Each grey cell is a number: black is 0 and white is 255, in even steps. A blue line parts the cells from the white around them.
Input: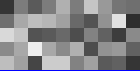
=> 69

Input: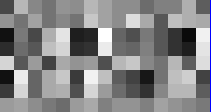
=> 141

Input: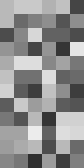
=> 47

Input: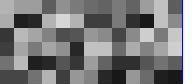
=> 114

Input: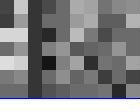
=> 53

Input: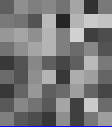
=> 77
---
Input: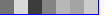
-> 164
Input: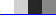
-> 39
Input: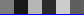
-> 204
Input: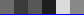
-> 219
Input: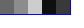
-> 15
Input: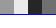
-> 38
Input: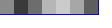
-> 167
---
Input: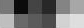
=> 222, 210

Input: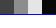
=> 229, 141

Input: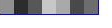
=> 199, 169

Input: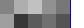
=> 193, 174

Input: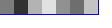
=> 225, 195

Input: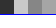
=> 201, 165

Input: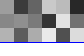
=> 233, 227

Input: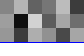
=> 210, 188
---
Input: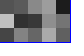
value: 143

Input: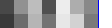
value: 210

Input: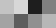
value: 144

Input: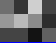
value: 139

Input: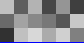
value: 86

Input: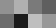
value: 191

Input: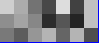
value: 36
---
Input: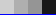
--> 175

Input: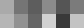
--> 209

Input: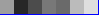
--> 106

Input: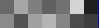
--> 133

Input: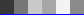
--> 167

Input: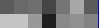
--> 137

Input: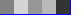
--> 150

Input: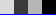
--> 58

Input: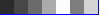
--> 252
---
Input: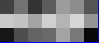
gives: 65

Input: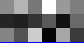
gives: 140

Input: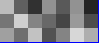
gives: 188

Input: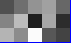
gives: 80

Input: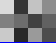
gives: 218

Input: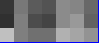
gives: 54

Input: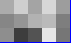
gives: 171

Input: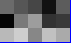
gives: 107

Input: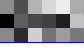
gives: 142

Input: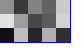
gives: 144
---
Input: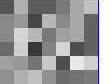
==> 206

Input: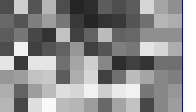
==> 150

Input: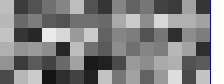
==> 90

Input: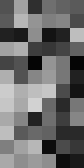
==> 55

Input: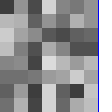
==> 196
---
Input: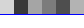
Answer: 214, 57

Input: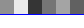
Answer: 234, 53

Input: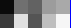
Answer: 246, 11

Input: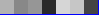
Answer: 214, 41

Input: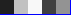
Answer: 248, 32

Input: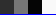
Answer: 249, 5
